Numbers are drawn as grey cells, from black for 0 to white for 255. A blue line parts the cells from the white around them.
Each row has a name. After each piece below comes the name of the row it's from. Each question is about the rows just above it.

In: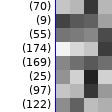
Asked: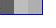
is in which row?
(122)
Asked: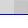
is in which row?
(174)

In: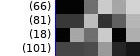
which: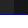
(101)
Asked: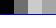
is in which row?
(66)
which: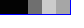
(66)
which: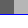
(81)

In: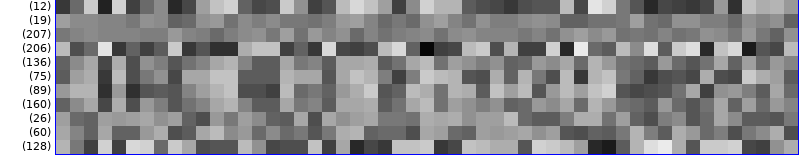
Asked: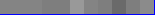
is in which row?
(207)
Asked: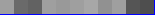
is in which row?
(60)
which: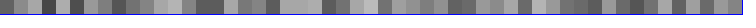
(160)
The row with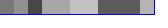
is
(75)

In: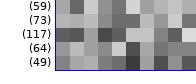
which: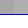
(49)
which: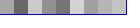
(59)
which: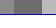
(73)
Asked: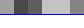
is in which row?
(117)
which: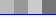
(73)
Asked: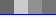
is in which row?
(59)

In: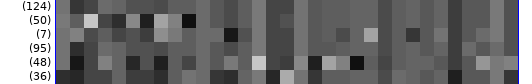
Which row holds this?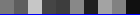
(48)
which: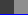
(7)
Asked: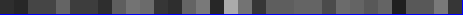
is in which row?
(36)
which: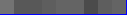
(95)

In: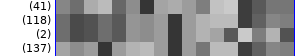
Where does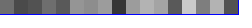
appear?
(2)
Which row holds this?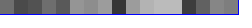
(118)
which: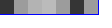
(137)
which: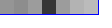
(118)
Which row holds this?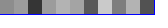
(2)
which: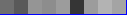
(2)
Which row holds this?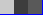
(41)

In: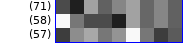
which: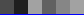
(71)
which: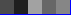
(58)
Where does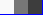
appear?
(57)
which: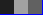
(71)
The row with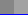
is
(71)

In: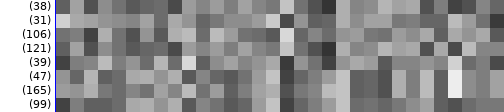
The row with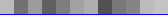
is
(165)
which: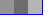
(39)
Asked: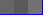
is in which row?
(47)
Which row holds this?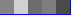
(39)
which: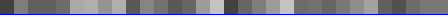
(99)
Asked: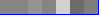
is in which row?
(39)

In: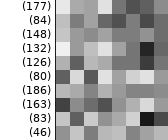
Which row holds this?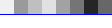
(132)
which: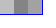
(46)

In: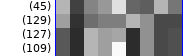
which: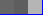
(45)
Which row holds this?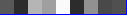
(109)
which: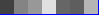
(45)
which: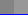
(45)
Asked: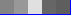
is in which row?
(45)
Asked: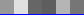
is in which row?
(45)

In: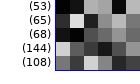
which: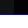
(68)
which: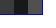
(144)
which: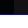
(53)
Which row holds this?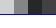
(108)

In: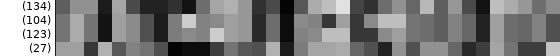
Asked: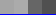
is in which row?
(27)
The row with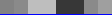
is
(123)
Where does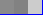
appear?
(123)
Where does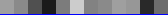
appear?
(104)
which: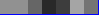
(27)
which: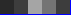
(27)
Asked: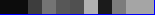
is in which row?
(27)

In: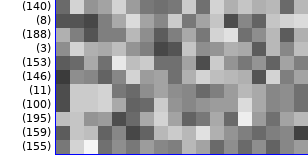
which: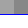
(8)
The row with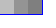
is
(3)
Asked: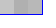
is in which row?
(140)
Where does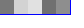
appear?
(188)
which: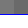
(11)
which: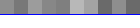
(155)
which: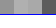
(3)

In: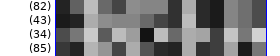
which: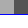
(85)
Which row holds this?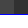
(43)
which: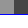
(85)
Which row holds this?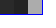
(85)
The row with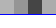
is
(85)
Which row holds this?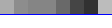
(43)
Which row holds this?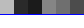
(43)

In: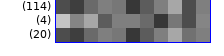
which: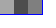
(114)
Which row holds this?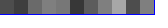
(114)
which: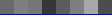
(114)

